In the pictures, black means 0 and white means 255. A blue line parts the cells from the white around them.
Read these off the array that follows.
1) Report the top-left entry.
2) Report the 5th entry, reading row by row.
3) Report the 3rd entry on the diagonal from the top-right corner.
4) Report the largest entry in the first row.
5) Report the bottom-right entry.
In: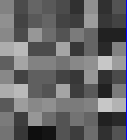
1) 130
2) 75
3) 101
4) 144
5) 83

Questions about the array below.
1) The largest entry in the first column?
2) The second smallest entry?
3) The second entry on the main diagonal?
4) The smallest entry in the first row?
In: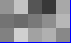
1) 148
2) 85
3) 107
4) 56
